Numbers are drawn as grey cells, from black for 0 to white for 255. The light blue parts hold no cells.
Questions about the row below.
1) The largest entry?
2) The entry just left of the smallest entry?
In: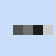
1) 201
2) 114

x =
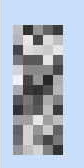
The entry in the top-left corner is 190
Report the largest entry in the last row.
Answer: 211
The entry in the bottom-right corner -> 49
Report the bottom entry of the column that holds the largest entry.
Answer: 148
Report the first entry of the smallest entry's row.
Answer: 240
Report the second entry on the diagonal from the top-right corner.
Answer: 221
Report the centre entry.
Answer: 49
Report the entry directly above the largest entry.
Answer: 211
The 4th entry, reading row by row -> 99
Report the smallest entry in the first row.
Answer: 49
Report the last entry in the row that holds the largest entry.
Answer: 171
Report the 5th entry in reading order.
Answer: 58
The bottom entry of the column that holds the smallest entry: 128
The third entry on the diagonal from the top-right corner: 211
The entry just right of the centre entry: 79
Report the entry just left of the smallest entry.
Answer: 148
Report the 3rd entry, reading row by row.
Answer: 148

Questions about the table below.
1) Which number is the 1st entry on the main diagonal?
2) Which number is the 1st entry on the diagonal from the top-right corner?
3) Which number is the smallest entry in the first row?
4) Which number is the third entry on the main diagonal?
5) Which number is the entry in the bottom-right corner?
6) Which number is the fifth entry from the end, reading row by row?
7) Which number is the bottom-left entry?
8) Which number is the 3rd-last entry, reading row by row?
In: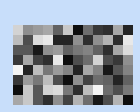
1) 211
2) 36
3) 14
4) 24
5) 14
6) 109
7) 167
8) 78

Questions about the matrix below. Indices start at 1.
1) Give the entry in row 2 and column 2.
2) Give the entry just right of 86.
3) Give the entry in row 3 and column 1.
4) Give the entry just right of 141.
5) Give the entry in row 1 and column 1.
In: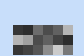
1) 160
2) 141
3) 54
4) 203
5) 54

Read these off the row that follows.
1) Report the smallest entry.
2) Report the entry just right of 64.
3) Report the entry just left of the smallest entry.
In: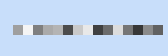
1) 55
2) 108
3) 117

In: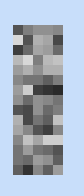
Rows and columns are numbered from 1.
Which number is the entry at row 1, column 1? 83
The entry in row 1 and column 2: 126
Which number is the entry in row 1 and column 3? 144
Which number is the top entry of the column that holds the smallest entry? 135
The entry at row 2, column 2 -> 83
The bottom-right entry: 156
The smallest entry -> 42
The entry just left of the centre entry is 106
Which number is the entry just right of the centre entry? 135
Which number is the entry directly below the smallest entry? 116
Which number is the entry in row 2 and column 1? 216
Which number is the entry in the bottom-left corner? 95
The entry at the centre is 144
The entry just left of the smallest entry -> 51
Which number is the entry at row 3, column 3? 165

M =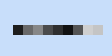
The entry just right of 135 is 75
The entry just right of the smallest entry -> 84

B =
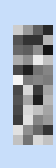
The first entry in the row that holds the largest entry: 245
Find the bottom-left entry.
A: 193
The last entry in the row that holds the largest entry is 124
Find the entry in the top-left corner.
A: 205
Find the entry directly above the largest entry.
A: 72
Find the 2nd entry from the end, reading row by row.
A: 216
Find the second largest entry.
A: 236
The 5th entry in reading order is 83
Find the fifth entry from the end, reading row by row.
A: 51
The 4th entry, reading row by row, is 40
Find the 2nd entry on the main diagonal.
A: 51
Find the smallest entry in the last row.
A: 115
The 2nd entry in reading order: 153
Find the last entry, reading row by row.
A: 193
